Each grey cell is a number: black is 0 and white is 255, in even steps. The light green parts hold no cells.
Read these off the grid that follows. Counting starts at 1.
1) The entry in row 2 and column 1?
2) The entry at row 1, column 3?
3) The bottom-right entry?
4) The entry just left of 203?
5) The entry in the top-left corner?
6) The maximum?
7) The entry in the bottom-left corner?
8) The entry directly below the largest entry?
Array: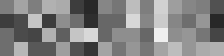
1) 61
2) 126
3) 177
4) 134
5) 126
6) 239
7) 110
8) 164

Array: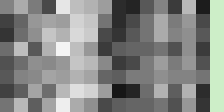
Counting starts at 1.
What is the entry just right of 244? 190
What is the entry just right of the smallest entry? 36
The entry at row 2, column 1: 65
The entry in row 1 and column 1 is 131
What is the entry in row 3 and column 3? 143
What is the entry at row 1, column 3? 123
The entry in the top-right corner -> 28
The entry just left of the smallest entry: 157
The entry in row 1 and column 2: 171
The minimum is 22
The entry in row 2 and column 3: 151
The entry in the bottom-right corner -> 52
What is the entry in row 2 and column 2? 101
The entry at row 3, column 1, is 52
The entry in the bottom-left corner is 116
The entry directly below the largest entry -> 151
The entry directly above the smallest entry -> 94
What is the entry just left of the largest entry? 178

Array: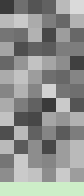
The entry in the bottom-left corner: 141
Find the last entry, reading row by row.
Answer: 157
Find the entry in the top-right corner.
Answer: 218
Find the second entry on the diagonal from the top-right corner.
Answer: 103
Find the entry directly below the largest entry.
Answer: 178
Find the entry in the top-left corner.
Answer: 58
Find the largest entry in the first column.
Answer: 194
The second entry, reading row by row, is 111
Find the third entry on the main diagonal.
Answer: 178
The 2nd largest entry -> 210

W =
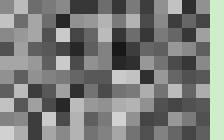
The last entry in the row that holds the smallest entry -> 95
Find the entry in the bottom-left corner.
209
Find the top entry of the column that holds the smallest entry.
55
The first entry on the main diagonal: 137
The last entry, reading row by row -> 95
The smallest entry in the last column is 69
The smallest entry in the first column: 81
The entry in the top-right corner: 145
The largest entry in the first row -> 194
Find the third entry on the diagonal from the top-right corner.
102
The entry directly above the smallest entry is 55
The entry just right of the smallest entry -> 61
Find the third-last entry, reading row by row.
102
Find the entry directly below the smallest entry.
39
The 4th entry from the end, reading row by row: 130
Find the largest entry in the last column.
173
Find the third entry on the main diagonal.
166
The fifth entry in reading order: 137
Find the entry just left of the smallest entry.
130

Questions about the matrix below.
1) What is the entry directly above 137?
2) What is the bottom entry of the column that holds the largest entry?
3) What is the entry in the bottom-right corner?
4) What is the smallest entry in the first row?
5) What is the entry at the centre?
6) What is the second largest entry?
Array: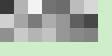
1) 95
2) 180
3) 130
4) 57
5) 172
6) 215

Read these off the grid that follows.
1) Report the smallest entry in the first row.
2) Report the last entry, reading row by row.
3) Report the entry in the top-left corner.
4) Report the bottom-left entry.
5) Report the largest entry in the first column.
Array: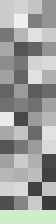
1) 148
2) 59
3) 203
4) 79
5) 233

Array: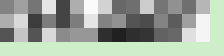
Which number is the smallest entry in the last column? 182
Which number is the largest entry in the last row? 245
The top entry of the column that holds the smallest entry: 104
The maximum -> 251
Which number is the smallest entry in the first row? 68
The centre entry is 131
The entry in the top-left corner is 131
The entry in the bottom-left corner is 84
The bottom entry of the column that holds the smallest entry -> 32
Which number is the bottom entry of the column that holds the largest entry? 151
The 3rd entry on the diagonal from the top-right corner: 104
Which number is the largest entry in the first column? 174
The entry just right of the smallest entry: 46
